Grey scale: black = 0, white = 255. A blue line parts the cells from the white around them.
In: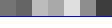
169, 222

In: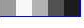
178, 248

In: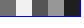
85, 241

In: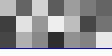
238, 238

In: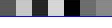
214, 214

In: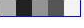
147, 243

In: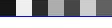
173, 239
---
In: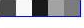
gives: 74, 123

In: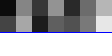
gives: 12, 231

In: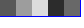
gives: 88, 104

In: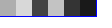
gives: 174, 25

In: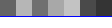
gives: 100, 52

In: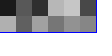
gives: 26, 134

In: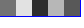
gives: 115, 88
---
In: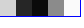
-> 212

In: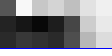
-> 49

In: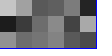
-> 109

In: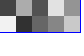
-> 242

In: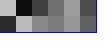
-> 186

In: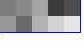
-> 152

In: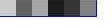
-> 97
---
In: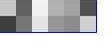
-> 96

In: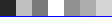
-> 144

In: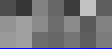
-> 76

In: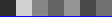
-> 100

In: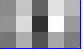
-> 98

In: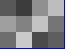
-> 88

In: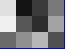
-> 59
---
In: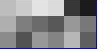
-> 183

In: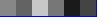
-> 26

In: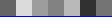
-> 49

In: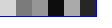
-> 170

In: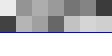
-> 213

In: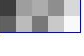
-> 201

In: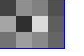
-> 137

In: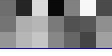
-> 68
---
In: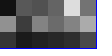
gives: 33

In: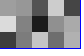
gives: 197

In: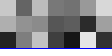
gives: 194

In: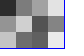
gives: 96

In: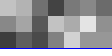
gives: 74

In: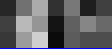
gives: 206
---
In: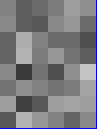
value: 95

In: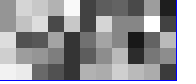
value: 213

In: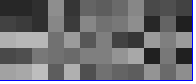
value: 39

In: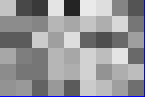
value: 72

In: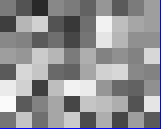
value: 83

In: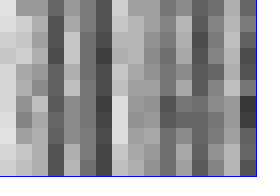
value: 153

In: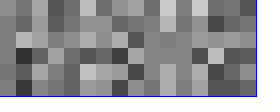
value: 117

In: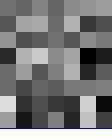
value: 100
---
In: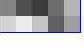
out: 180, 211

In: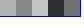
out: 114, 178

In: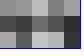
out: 159, 167

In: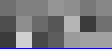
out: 135, 59

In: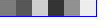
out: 237, 124

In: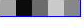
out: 135, 165

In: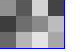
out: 67, 104
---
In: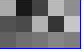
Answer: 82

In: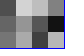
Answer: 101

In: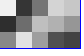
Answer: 46

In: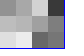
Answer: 189

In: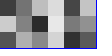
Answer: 204

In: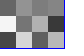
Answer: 245
